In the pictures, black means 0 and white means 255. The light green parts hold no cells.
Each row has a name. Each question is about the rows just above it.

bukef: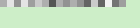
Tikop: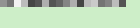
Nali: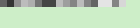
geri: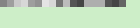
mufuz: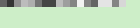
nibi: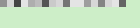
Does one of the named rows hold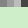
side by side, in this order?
no
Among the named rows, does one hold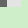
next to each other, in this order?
yes
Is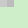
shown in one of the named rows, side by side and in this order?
no
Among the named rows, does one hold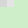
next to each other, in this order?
yes
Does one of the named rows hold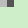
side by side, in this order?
yes

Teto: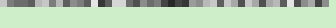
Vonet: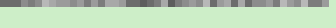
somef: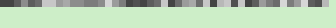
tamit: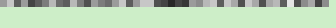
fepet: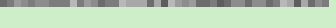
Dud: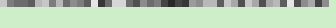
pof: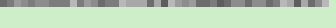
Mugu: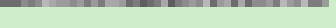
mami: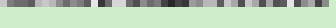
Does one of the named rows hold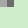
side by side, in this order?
yes
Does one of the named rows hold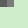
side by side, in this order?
yes

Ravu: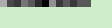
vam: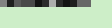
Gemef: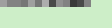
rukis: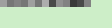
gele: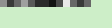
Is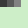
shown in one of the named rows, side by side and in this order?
no
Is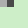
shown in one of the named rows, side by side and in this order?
yes
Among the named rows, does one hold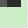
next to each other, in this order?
yes

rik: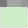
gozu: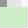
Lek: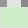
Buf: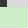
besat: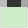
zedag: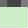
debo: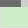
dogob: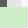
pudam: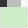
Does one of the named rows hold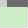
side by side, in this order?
no
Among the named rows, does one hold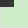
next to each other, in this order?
yes

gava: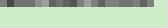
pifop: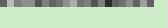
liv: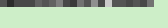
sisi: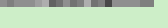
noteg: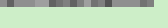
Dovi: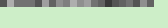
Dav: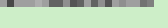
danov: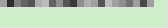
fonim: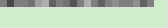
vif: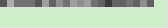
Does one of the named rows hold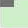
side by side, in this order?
yes
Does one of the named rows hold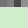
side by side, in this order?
yes

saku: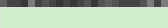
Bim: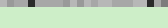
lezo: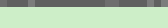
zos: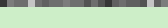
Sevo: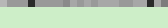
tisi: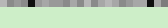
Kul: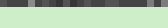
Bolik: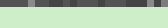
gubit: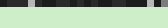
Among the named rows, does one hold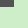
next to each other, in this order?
yes
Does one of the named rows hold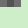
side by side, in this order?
yes

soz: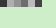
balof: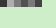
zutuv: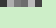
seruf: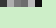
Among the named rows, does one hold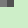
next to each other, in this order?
yes
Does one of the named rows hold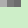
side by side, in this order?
yes

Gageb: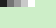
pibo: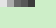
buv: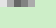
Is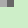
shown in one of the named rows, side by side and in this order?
yes
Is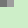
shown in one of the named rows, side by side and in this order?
yes

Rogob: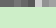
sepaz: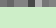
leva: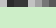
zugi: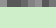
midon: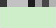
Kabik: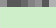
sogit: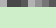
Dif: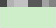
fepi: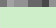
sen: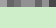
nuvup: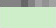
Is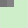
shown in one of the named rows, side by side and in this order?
yes
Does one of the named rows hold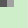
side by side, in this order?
yes
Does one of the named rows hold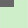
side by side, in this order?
yes
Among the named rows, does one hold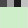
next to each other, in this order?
no
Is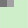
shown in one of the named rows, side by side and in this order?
yes
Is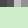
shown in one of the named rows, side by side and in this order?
no
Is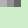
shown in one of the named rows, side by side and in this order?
no

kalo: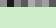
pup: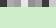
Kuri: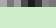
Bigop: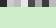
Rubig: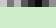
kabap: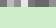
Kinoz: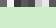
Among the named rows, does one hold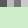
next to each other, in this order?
no
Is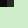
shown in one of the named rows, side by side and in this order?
no
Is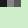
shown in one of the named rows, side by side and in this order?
yes

